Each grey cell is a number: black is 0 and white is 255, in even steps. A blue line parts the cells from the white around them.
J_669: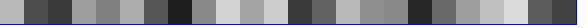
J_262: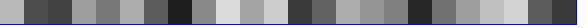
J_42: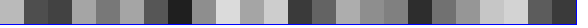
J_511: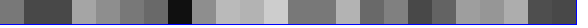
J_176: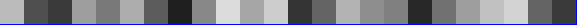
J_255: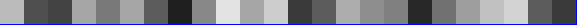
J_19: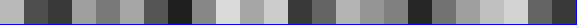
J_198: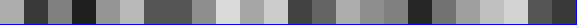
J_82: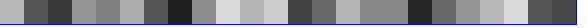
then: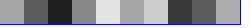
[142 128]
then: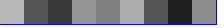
[219 179]

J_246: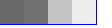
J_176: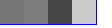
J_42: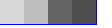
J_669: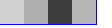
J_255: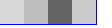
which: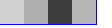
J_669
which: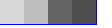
J_42
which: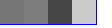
J_176

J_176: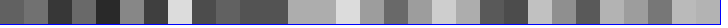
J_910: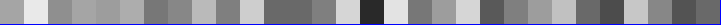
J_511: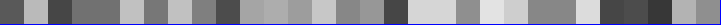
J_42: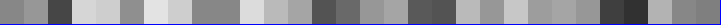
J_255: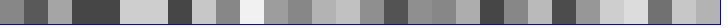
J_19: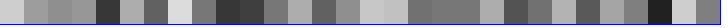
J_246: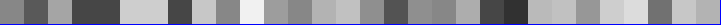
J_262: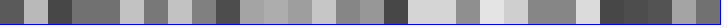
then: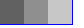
[193 113]
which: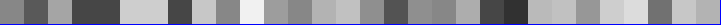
J_246
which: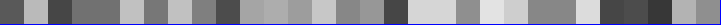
J_511

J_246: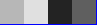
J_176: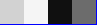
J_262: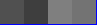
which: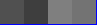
J_262

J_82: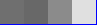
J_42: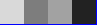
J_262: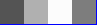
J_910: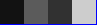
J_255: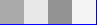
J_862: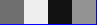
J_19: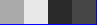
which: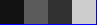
J_910
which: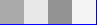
J_255
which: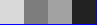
J_42
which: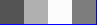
J_262
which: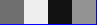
J_862
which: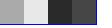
J_19

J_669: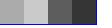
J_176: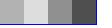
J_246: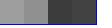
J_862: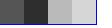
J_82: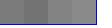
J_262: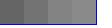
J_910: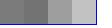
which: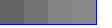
J_262
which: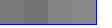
J_82
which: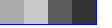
J_669
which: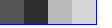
J_862
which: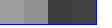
J_246

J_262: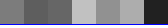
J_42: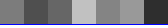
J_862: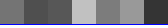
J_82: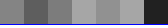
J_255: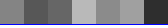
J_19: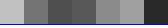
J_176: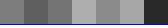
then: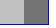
[79 87]
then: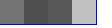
[124 153]
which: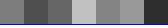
J_42
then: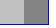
[153  46]
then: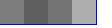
[139 166]
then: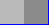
[160  46]
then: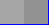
[166  33]

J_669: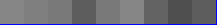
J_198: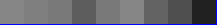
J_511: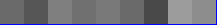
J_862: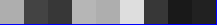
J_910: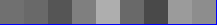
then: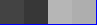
[222  55]
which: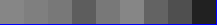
J_198
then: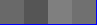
[120 105]
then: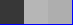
[222  55]
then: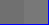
[105  73]
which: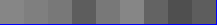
J_669

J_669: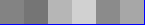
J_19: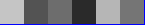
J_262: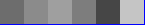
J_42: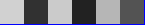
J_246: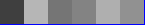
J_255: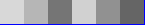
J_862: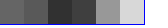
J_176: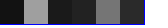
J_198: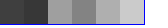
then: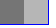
[209 139]
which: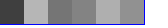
J_246
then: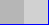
[139 167]
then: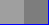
[ 70 197]
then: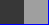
[131 175]

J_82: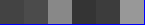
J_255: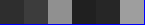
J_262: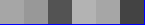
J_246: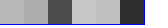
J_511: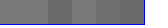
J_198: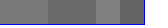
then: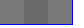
[112 106]
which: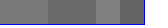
J_198
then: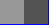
[179 166]
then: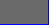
[128  99]

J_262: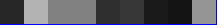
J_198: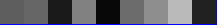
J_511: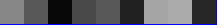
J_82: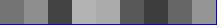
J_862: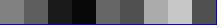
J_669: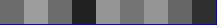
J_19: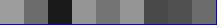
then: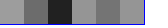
[102  47]
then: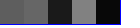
[108 142]

